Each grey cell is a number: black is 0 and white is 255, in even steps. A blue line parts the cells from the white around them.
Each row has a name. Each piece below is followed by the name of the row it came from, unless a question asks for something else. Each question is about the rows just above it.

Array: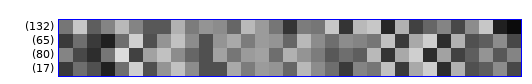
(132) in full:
[118 199  94 132 185 132  88  88 177 124 148 140 102 185 155 118  52 124
 118 199  52 185 199  38 177  65 102 132  72 140 199  32  11]
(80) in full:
[132  72  45 118 220  65 162 193 140 102  80 162 118 155 162 110 177 148
 124  88 110  94 185  52 169 207  45 162  65  94 148  88 132]

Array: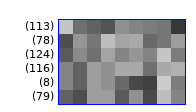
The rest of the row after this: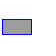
[ 90 144  72 189 132]
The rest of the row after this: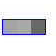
[118 157]
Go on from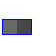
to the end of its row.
[ 64 203 124]
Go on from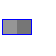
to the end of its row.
[189 163 169 105 118 157]
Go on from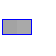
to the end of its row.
[105 118 157]
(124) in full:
[ 90 138 111 163 132 150 132 197 124]
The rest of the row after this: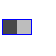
[132]

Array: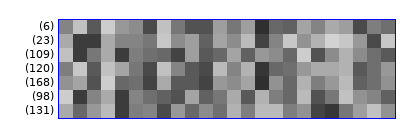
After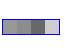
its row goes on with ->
[ 82 140 178 140 111  89]
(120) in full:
[126 199  89 193 164 119  74 193 132  89  74 186 132 178  54 104 111 152
 170 170 178  89 111 152]
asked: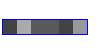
(168)
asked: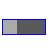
(168)
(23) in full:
[170  60  60 170 132 132 119 199 140 158  97 164 140 186  67 132 199 146
 178 211 199 152  74 199]
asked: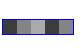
(98)

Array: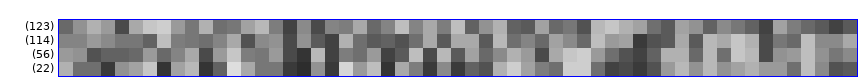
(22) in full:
[177 111 111  58 146 162 198  52 162 184  52  98 222 169 119 119  58  45
 146  58 214 154 190  52 169 125  58 138  58  98  82 177 206 162 125 111
 206 206 111  66  74  58  82 154 184 146 184 146 162 177 154 154 111 190
 138  82  90]
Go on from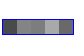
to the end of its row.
[132 190 132 169 125 190  98 146 177  98  90 162 105 119  82 184 198 177
 162 111  90 162 146  98 138 119  98  66 162 125 105  90  66  90]
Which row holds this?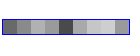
(56)

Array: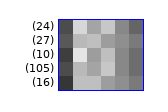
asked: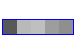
(27)
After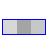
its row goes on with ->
[136 101]
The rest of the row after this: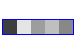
[109]

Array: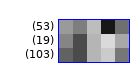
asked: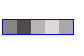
(19)
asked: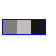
(53)
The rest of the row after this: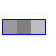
[ 23 111]

